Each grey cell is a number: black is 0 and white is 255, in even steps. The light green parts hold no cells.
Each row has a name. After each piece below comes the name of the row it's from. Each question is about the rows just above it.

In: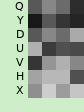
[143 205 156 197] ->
X
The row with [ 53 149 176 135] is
V

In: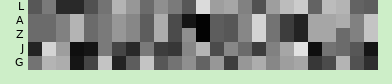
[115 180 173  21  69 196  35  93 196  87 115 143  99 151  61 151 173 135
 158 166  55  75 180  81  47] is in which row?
G
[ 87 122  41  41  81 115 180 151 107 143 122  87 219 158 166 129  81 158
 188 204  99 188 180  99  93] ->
L

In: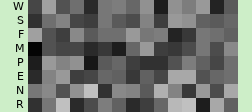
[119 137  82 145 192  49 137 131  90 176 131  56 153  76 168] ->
N

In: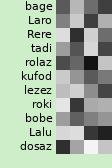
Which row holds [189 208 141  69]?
lezez
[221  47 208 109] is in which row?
Rere
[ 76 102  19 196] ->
rolaz
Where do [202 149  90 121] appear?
kufod

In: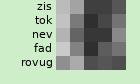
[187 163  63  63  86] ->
zis
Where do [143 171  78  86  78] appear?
rovug
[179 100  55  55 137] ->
nev
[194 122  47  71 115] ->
tok

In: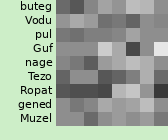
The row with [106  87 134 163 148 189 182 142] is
buteg
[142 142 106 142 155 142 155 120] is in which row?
Muzel
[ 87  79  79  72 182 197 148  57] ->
Ropat

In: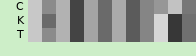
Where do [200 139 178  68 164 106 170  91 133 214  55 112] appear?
T
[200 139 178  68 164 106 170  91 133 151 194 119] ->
C
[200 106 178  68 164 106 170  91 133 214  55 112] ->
K

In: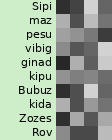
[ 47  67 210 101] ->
Sipi
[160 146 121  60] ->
pesu
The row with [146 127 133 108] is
kipu
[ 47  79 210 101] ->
Bubuz

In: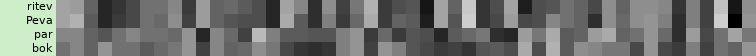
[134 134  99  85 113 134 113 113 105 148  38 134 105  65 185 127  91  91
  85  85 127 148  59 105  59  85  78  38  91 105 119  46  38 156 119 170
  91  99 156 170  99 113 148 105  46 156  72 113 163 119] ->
par
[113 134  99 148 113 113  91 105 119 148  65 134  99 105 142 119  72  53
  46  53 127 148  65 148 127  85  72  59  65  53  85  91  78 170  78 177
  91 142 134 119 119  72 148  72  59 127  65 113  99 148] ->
bok

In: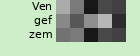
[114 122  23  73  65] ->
zem
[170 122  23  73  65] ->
Ven

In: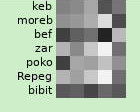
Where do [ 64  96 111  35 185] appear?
bef
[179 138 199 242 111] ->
zar
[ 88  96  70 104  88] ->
bibit

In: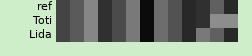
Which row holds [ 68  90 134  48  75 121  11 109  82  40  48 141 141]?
Toti
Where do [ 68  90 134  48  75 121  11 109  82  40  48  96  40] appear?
ref

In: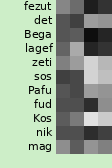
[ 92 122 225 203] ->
Kos
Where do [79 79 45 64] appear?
nik
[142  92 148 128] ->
mag
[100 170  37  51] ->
lagef

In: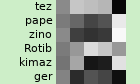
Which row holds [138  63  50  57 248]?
zino

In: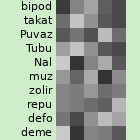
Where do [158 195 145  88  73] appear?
Tubu
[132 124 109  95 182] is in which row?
repu
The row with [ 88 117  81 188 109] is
Puvaz
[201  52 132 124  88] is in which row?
deme
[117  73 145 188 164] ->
defo

